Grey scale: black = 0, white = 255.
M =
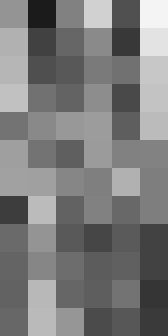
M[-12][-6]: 148
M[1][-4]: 102
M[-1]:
[103, 186, 150, 75, 87, 58]
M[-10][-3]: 122
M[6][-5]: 160
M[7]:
[61, 187, 98, 129, 104, 126]
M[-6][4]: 177
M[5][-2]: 129
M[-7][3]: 155
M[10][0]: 98
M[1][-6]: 177
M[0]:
[148, 27, 129, 209, 80, 244]
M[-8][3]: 156
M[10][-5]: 184
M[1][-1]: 227
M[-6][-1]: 126
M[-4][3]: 70
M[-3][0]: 100

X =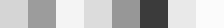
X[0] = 213
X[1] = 156
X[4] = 151

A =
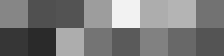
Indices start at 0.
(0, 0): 134
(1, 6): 104
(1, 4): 90
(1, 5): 129
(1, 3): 116
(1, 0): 54

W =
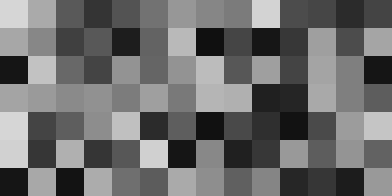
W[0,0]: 214
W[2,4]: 147
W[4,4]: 192
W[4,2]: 94
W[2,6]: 147
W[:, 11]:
[70, 159, 164, 169, 74, 93, 54]
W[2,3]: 68
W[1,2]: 64
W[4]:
[214, 68, 94, 141, 192, 43, 94, 17, 73, 47, 18, 74, 156, 197]
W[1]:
[167, 135, 64, 88, 29, 99, 185, 16, 69, 22, 55, 159, 76, 165]
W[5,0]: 209
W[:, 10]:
[76, 55, 68, 37, 18, 153, 38]
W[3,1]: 154
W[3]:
[164, 154, 138, 145, 124, 159, 121, 181, 176, 32, 37, 169, 127, 93]
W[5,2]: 176
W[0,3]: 52
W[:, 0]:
[214, 167, 21, 164, 214, 209, 21]
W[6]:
[21, 168, 19, 172, 111, 92, 170, 142, 96, 133, 38, 54, 28, 153]
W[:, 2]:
[89, 64, 104, 138, 94, 176, 19]
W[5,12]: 148
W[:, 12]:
[43, 76, 127, 127, 156, 148, 28]
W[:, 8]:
[123, 69, 87, 176, 73, 32, 96]

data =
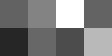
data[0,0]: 98
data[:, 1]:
[131, 103]
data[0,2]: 255
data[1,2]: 76

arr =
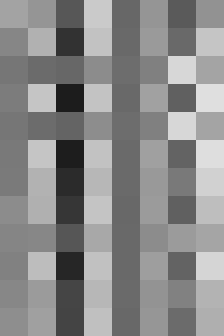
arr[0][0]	163
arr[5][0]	121
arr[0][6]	90
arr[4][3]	141
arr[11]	[142, 160, 68, 192, 104, 150, 107, 175]
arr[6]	[122, 178, 43, 183, 106, 153, 121, 209]
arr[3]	[124, 197, 28, 195, 105, 161, 96, 223]
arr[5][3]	194
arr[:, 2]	[87, 50, 103, 28, 100, 29, 43, 54, 86, 38, 69, 68]
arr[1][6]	105
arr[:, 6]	[90, 105, 215, 96, 215, 99, 121, 96, 155, 99, 129, 107]
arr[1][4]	105
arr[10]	[135, 155, 69, 183, 106, 147, 129, 179]
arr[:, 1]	[149, 177, 107, 197, 108, 197, 178, 176, 135, 189, 155, 160]
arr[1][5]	154
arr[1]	[134, 177, 50, 194, 105, 154, 105, 197]
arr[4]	[118, 108, 100, 141, 109, 128, 215, 164]
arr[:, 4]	[103, 105, 109, 105, 109, 106, 106, 104, 105, 105, 106, 104]
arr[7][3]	196
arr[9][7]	213
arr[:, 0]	[163, 134, 118, 124, 118, 121, 122, 140, 133, 129, 135, 142]
